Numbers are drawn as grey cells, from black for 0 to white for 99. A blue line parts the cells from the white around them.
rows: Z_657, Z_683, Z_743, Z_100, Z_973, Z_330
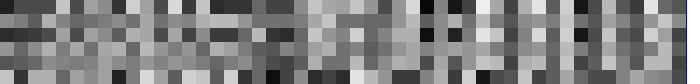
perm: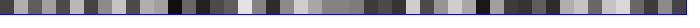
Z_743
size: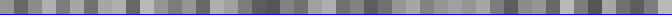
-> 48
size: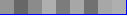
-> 9
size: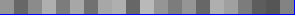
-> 21

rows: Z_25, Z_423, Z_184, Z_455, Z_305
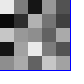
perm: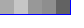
Z_184
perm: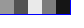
Z_25
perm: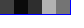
Z_423

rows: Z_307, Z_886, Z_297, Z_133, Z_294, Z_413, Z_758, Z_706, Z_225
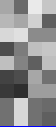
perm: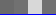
Z_706
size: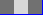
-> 3
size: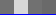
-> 4

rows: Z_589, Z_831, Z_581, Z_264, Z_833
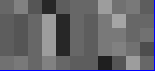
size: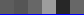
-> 6
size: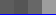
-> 4
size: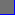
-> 1
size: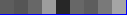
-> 9
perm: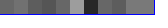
Z_581
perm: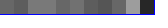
Z_581
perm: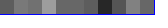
Z_589

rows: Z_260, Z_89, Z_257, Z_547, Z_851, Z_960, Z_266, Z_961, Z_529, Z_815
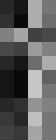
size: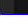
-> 2
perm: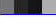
Z_260
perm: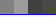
Z_547

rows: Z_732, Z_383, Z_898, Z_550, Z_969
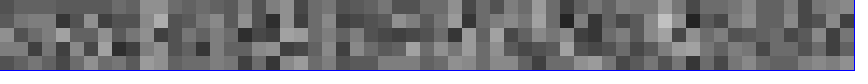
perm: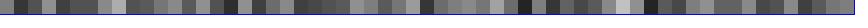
Z_383
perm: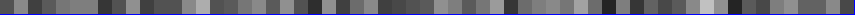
Z_383
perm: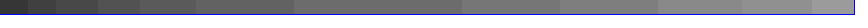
Z_969
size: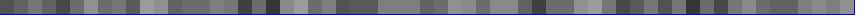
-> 61
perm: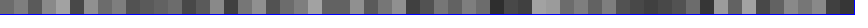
Z_898

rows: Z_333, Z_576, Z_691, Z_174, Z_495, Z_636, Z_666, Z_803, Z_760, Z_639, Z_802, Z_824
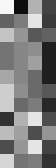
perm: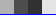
Z_760
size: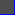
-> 1
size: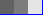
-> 3
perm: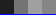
Z_495
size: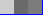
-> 3

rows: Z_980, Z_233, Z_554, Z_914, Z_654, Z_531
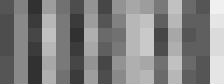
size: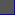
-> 1
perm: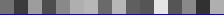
Z_531
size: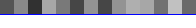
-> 14
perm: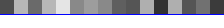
Z_531

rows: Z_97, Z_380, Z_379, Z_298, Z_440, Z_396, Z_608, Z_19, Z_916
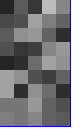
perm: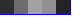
Z_440
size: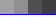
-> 4
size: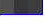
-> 3
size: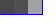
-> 3

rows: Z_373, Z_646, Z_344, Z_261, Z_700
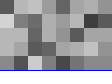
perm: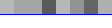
Z_344
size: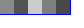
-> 5
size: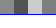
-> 4
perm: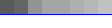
Z_261
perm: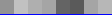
Z_261
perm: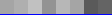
Z_261

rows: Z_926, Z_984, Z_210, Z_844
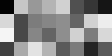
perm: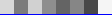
Z_210
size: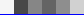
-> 6
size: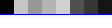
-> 8
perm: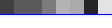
Z_844

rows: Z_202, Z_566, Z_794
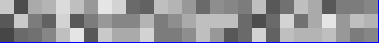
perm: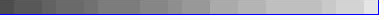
Z_566
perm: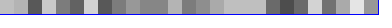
Z_566

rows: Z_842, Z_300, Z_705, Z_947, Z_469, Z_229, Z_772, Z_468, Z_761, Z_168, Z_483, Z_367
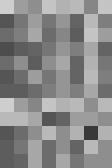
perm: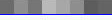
Z_483
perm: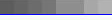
Z_469
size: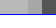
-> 4

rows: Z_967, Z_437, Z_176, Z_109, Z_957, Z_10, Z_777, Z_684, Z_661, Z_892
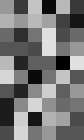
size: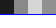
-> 4
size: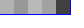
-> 5
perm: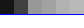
Z_437
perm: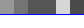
Z_892

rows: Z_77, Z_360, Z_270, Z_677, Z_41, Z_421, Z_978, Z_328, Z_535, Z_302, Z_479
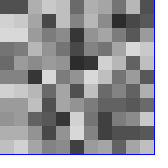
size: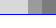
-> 4
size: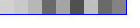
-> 9
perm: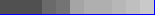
Z_77
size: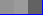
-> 3

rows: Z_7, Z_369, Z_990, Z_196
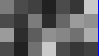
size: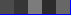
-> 5
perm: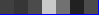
Z_196
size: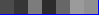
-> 7
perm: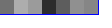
Z_990

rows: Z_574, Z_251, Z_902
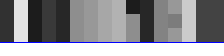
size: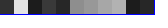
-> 11
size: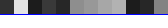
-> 12
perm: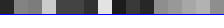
Z_251
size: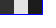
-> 3

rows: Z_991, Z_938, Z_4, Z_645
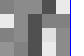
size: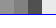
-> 4
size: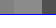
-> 4
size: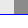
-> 2
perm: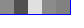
Z_4
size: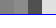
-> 4
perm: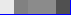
Z_991
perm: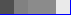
Z_991

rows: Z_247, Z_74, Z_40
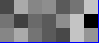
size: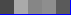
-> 5
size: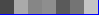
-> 7
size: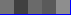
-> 5
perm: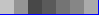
Z_40
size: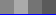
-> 4
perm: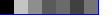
Z_74

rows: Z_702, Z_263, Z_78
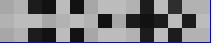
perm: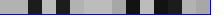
Z_78
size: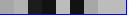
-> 9
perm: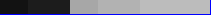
Z_263
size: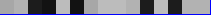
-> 15
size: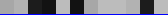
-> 12
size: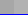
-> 2
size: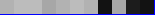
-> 11

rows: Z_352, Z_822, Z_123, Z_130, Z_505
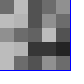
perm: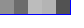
Z_822
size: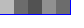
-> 5
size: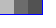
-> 3
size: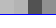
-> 4
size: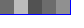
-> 5
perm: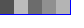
Z_822
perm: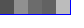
Z_123

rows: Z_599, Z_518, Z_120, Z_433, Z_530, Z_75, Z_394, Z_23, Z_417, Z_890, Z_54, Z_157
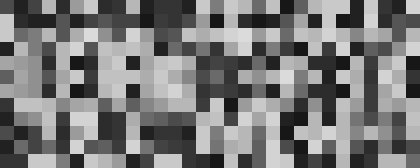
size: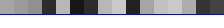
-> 16
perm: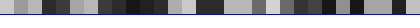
Z_394
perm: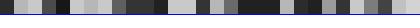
Z_599
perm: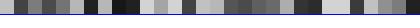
Z_417
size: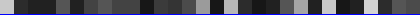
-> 30

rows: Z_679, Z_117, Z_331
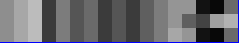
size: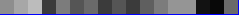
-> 17
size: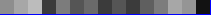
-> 15
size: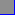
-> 1
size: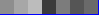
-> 7

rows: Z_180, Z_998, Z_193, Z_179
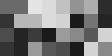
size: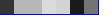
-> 7
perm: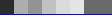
Z_180
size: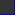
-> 1
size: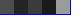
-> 5
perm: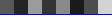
Z_179

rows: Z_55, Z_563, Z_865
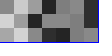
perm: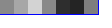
Z_865
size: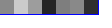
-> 7
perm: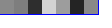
Z_563
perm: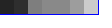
Z_55
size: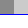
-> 2
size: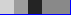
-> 5
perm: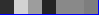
Z_563

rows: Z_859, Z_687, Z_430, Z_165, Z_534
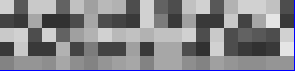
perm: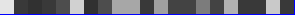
Z_165
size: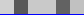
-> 6
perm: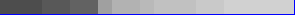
Z_859
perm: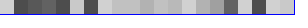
Z_430

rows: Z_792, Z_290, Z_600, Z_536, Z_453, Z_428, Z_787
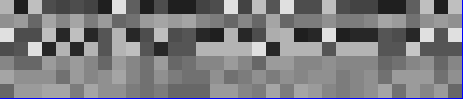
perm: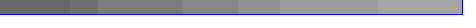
Z_787
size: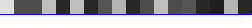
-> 18
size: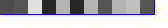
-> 11
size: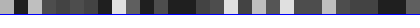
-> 30
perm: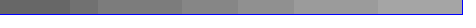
Z_290
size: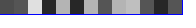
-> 13
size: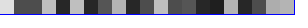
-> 21

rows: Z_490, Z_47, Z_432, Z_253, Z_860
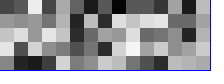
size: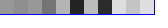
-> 11
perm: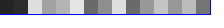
Z_47
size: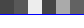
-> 6

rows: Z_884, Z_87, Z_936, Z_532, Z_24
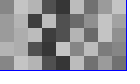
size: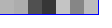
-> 7
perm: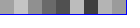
Z_87
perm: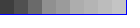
Z_936

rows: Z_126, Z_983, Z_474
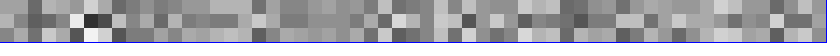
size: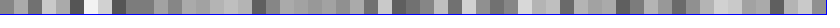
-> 59
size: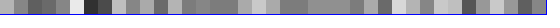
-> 39

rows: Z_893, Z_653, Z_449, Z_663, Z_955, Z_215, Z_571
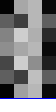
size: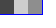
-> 3
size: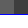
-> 2
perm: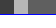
Z_653
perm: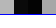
Z_893

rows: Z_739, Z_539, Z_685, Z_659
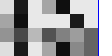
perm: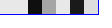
Z_739
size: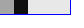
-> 5
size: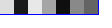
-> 7
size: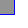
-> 1
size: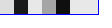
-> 7
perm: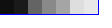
Z_659
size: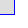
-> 1

